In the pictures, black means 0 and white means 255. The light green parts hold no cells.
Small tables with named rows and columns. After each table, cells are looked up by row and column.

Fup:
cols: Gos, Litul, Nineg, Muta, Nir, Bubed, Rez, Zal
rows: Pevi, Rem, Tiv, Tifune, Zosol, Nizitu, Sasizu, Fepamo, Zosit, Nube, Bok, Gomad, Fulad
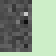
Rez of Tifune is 198
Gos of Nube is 67
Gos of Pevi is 79
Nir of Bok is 97
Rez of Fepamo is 86
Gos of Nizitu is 84
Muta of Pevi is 86
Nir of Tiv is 77
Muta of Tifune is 87
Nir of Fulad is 107
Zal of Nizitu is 92
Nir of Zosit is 98
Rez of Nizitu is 14
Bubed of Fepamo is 88
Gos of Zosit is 82
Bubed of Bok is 69

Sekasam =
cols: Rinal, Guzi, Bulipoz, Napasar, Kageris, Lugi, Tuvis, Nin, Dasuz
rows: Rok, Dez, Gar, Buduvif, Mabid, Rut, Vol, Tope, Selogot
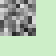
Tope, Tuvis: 27
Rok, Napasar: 86
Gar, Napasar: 111
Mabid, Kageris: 145
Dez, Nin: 84
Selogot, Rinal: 167
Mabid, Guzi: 103
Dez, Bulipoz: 163
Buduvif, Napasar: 68
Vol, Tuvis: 103
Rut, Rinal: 74
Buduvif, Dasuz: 163
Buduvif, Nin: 199
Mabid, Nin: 58
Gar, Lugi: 145
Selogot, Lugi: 124
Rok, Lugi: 124
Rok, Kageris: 180
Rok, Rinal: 215
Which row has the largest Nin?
Buduvif

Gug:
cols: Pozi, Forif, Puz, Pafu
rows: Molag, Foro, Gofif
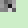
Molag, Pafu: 163
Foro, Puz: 25
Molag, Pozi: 148
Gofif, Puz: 210
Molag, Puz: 124
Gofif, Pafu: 94
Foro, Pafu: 178
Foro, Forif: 123

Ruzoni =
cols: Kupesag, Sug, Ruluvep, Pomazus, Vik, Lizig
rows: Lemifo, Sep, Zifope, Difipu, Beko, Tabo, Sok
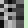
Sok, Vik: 88
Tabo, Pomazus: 159
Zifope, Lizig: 69
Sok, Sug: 154
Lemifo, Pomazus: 45
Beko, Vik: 36

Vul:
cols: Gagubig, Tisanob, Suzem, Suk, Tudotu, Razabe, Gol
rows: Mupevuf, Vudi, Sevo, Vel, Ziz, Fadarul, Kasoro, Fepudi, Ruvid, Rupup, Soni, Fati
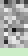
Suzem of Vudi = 126
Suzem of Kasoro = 130
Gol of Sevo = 213
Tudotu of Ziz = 145
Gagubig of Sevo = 169
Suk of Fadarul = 146
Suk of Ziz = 225
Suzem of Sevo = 199
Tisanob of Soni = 47
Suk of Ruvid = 159
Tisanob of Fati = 201
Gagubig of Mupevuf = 164
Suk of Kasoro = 155
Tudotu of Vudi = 219
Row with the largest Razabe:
Vudi

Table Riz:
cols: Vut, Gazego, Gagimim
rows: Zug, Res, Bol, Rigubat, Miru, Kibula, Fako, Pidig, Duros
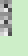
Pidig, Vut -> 180
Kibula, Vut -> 216
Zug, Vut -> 154
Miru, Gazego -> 189
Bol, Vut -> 197
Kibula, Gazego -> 68

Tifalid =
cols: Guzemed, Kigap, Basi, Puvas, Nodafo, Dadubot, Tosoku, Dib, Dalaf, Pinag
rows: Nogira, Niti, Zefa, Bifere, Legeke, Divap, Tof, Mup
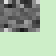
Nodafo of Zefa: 105
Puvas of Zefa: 111
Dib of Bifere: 101
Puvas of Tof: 127
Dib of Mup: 111
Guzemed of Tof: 88
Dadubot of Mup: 25
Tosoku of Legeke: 99
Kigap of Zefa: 130
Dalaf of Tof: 77
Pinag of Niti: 117

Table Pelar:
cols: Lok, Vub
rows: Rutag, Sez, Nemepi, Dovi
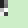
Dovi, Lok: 238
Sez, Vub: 117
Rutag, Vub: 128
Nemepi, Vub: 254
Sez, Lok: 35
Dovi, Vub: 68
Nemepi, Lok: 187
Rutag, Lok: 34
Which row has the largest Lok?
Dovi

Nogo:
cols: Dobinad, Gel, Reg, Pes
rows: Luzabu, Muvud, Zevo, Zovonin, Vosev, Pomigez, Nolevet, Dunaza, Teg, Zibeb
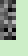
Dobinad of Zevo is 134
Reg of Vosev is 47
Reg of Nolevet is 113
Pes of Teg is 139
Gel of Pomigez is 166
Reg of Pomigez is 106
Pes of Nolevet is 96
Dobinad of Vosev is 129
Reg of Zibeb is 44
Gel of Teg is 142

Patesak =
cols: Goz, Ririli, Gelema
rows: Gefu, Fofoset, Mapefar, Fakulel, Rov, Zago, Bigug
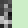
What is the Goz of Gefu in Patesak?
64
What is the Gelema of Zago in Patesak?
170
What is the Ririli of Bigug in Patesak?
151
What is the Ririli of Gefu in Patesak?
72
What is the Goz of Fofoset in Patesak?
73
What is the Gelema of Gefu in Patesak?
89
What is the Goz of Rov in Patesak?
197
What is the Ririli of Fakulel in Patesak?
157
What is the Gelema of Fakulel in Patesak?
19
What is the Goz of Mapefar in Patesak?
62
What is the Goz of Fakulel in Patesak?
61
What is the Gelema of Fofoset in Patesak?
62
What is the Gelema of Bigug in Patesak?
52
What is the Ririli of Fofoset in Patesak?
164
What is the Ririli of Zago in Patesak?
209
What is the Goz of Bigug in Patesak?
37
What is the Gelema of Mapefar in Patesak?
99
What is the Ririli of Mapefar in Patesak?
105
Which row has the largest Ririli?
Zago

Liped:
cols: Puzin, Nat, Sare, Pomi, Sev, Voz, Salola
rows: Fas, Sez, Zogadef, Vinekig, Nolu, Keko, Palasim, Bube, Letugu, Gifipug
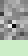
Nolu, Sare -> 147
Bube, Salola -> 152
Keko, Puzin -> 210
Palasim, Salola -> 154
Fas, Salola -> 130
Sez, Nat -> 165
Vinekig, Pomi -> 135
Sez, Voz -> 156
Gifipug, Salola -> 137
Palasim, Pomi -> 10
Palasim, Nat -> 180
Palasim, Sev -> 123
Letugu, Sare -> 170
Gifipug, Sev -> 133
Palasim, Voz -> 190
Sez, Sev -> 160
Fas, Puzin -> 114
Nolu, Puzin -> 173
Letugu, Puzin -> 117
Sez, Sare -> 145

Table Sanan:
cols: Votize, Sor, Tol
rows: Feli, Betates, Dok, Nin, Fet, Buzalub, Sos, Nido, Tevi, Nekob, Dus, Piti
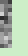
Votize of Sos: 130
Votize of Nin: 208
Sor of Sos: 153
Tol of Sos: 153
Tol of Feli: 61
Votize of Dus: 159

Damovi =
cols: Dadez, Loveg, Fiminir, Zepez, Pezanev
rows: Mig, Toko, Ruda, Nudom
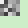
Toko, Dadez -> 87
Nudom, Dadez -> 124
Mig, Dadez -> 239
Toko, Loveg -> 105
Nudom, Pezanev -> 82
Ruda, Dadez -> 146
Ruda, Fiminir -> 74
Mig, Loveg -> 70

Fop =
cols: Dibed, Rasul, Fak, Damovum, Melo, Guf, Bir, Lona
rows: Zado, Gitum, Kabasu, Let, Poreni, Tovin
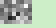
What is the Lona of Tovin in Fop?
174
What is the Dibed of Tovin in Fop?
202
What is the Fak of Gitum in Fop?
96
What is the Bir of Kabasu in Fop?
123
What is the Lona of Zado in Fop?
155
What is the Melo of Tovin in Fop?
181
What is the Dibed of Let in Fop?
111
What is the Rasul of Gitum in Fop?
121
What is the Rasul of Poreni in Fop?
138
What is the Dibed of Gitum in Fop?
136
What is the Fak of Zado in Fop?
121
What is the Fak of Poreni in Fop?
31
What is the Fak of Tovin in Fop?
138
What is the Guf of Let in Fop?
174
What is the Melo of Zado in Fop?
121
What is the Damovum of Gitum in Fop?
120
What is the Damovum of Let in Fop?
216

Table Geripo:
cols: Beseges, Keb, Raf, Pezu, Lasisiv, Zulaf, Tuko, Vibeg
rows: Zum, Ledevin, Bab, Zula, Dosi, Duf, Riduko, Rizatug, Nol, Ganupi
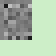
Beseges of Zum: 132
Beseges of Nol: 130
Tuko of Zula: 119
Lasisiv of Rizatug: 114
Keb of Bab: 156
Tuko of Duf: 110
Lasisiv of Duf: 125
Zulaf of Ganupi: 143
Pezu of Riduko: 144
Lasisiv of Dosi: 123
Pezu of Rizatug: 131
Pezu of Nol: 121
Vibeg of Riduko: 117

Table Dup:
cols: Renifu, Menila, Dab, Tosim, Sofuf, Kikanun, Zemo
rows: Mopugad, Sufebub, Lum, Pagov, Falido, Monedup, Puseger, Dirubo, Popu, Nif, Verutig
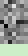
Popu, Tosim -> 196
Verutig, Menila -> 176
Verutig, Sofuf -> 122
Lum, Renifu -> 129
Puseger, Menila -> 4
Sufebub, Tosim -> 228

